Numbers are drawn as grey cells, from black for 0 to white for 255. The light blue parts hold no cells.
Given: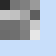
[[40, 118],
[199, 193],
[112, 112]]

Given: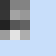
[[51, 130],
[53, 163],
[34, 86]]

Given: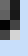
[[106, 28],
[97, 24],
[3, 67]]

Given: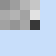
[[142, 158],
[170, 179],
[162, 149]]

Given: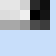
[[229, 230],
[220, 224],
[168, 168]]

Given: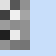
[[224, 87],
[63, 240],
[156, 141]]

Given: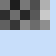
[[117, 29],
[45, 110],
[96, 54]]

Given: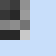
[[73, 59],
[53, 40],
[131, 141]]
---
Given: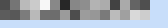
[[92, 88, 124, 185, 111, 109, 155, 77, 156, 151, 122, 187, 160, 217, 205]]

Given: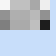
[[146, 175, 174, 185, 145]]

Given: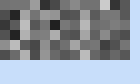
[[78, 37, 164, 116, 155, 148, 81, 85, 160, 91, 120, 120, 88],
[82, 35, 177, 124, 127, 173, 88, 82, 165, 97, 138, 91, 78],
[78, 107, 177, 76, 149, 105, 87, 100, 187, 102, 83, 103, 87]]

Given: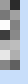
[[120, 161],
[61, 137],
[231, 175]]

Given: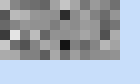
[[85, 186, 179, 150, 146, 144, 44, 140, 165, 130, 108, 149],
[59, 228, 123, 188, 101, 146, 144, 149, 165, 151, 81, 172],
[171, 169, 130, 129, 94, 168, 112, 158, 128, 141, 142, 146]]

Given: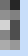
[[144, 129],
[133, 78]]

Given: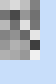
[[115, 73, 150, 113],
[131, 145, 104, 229],
[176, 169, 152, 240]]

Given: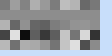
[[141, 141, 141, 141, 141, 141, 141, 141, 141, 141],
[68, 224, 13, 95, 56, 94, 197, 117, 216, 51]]

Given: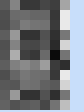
[[79, 107, 108, 102, 102, 55, 234],
[93, 152, 51, 51, 81, 48, 119],
[83, 173, 63, 55, 106, 11, 116],
[78, 102, 119, 111, 109, 56, 233],
[93, 153, 51, 50, 82, 47, 118]]
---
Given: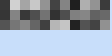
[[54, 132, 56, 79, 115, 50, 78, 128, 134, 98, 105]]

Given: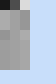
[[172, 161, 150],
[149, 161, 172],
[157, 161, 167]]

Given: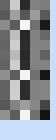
[[90, 159, 87, 155, 89],
[104, 190, 39, 129, 104],
[104, 185, 40, 131, 97],
[143, 93, 244, 112, 21],
[98, 207, 45, 130, 133],
[145, 93, 243, 112, 19]]

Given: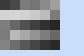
[[211, 213, 209, 202, 188, 123],
[123, 185, 168, 148, 125, 104]]

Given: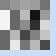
[[244, 103, 187, 19, 155],
[104, 184, 70, 129, 195]]

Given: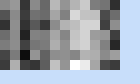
[[83, 138, 60, 113, 107, 165, 129, 216, 194, 192, 75, 109],
[109, 140, 34, 130, 126, 166, 134, 196, 211, 156, 150, 62],
[69, 123, 13, 148, 98, 142, 144, 134, 179, 174, 139, 158]]

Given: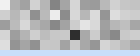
[[207, 184, 205, 144, 186, 236, 140, 216, 183, 219, 149, 221, 209, 205],
[213, 158, 180, 207, 189, 200, 201, 46, 169, 204, 156, 137, 201, 206]]
